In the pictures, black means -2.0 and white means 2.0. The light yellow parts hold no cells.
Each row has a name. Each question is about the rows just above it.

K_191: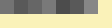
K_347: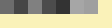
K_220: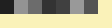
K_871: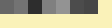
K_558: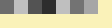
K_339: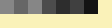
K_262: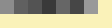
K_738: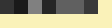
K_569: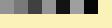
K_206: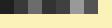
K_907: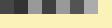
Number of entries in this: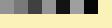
7
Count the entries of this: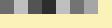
7
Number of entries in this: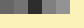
5
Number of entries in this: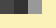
3
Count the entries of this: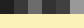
6
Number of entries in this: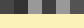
6
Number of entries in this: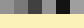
6

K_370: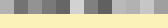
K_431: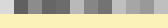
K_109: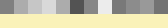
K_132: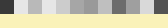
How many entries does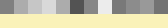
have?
12
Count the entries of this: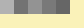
5
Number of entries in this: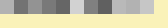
11
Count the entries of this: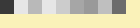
9
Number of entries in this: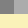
2
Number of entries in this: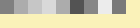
9

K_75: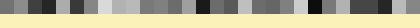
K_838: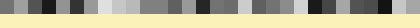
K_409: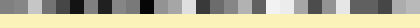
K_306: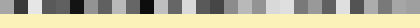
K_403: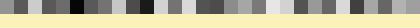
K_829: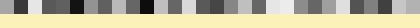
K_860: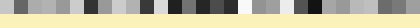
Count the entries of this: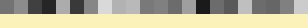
22
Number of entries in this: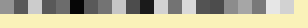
21
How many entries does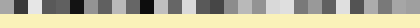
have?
30
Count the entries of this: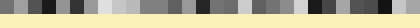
30
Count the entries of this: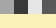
4
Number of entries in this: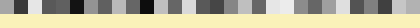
30
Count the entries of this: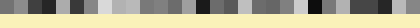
30

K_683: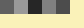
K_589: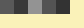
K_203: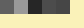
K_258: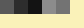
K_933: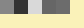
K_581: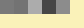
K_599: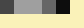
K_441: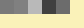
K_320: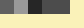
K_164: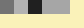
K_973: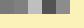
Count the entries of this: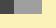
3
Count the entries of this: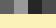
4
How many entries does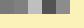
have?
5
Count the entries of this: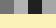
4
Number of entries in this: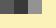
3
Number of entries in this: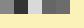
5
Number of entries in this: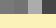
4

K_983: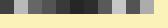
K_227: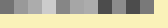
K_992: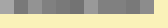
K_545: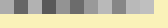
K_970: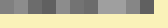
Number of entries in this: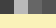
4
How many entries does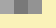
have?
3
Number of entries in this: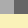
2
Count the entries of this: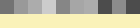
10
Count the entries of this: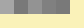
5

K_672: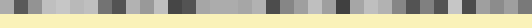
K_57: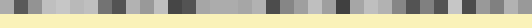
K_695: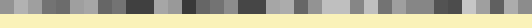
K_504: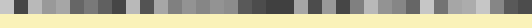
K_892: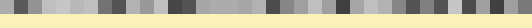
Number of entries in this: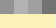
4
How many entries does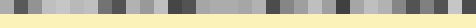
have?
34

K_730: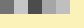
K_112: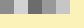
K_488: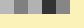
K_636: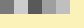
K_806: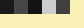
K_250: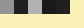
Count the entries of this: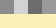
4
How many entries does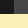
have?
2
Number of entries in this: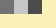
3

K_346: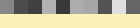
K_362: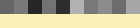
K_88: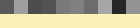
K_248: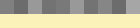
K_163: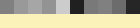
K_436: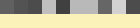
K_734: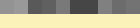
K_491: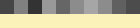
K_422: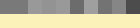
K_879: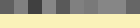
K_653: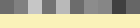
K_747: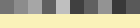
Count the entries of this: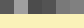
6
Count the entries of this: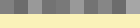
10
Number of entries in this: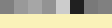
8
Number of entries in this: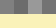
4
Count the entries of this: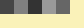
5
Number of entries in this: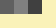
3

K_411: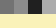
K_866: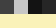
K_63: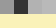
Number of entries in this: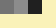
3
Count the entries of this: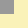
1
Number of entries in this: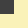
1
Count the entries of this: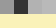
4
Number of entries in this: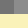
2

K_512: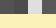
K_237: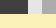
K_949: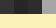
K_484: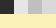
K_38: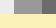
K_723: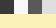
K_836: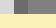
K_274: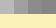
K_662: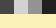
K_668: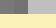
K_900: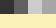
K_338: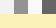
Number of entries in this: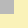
1
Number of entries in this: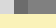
4
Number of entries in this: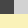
2

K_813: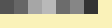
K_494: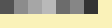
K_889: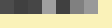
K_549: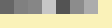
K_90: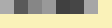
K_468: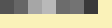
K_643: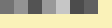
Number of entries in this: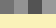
4
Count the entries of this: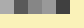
5
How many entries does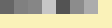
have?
7
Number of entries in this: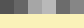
6

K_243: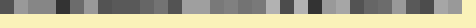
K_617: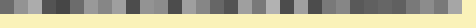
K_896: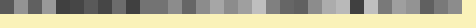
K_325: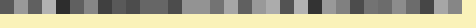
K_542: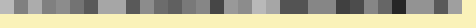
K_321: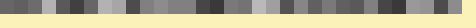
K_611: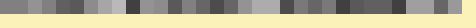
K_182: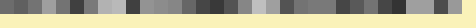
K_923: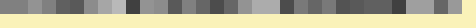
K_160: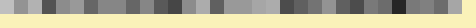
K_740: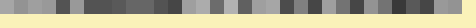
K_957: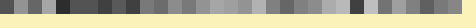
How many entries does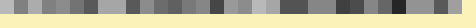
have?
33
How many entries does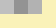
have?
3

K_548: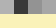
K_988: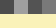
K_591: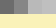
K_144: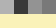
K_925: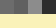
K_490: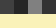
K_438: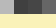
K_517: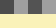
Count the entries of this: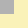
1
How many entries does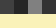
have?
4
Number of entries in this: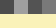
4
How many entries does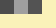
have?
3
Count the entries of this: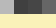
4

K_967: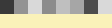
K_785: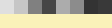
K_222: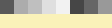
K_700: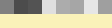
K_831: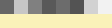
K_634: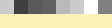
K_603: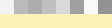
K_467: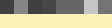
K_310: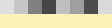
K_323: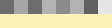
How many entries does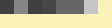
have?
7
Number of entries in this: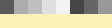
8

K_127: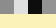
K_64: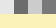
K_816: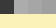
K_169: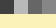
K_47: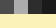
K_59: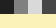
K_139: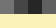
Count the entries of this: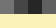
4
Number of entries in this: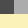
2
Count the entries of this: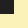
1
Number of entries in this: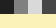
4
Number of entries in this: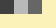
3
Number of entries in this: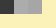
3
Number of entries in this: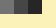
3

